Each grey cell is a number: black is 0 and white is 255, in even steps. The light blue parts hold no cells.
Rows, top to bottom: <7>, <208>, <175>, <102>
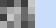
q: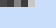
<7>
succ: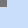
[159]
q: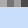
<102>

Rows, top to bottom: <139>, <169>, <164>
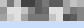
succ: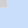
[223]
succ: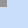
[223]
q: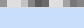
<169>
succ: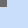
[223]

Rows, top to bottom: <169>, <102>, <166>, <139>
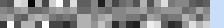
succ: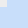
[221]
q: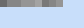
<102>
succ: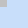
[149]

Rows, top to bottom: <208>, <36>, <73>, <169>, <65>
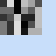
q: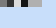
<65>
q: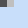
<169>
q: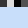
<169>
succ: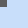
[191]
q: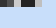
<73>
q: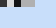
<65>
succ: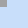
[81]

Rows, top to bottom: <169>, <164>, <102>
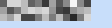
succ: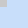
[214]
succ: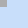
[188]
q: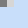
<102>
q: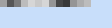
<164>

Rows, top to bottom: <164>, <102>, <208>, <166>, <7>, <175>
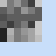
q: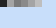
<175>
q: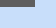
<208>
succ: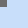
[62]
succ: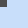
[94]
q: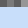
<102>
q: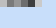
<164>

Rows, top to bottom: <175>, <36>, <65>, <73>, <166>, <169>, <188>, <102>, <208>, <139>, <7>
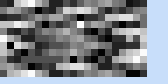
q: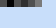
<73>
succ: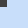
[48]
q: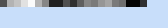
<7>
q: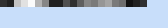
<175>
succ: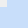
[211]
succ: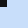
[33]

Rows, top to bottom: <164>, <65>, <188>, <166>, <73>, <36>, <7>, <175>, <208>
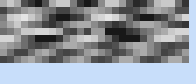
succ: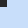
[52]
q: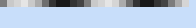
<188>
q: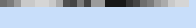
<73>
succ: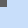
[68]
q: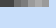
<65>
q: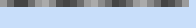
<175>
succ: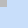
[201]

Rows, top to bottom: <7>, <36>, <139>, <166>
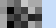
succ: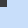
[185]
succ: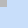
[115]
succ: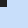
[45]
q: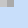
<7>
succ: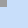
[128]

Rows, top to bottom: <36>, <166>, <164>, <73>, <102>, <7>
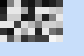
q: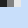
<164>
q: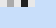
<102>
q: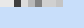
<73>
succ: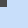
[20]
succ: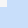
[232]
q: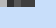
<7>
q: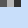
<7>

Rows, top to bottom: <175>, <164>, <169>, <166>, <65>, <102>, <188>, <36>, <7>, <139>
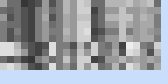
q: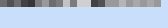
<7>
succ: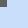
[109]

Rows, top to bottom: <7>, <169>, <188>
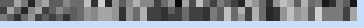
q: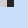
<7>
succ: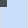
[191]
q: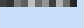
<188>
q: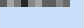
<7>
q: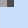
<7>

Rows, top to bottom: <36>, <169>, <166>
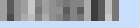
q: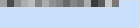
<166>
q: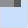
<169>
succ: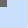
[132]

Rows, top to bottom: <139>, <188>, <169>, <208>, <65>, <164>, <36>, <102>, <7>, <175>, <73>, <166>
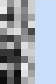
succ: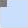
[163]
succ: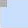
[124]
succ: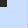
[176]
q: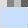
<208>
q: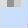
<139>

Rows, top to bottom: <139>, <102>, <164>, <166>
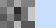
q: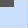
<166>
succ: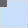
[185]
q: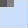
<164>
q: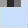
<102>
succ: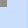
[114]

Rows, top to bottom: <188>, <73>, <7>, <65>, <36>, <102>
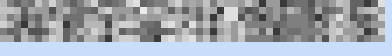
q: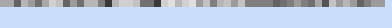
<102>
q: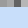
<36>
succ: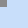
[127]
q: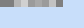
<188>
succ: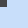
[182]
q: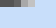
<36>

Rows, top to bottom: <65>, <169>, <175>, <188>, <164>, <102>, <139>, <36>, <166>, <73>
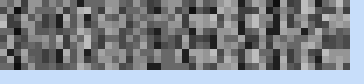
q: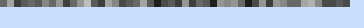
<139>
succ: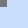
[149]
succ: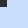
[135]
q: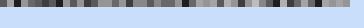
<166>
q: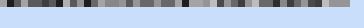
<36>
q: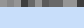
<188>

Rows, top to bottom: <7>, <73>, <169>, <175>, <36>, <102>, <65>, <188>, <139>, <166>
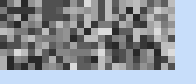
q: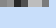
<102>
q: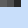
<139>
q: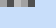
<169>
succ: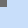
[189]
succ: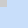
[175]
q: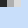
<36>

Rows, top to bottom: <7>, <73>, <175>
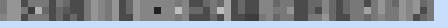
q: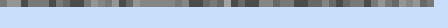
<7>
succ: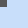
[75]

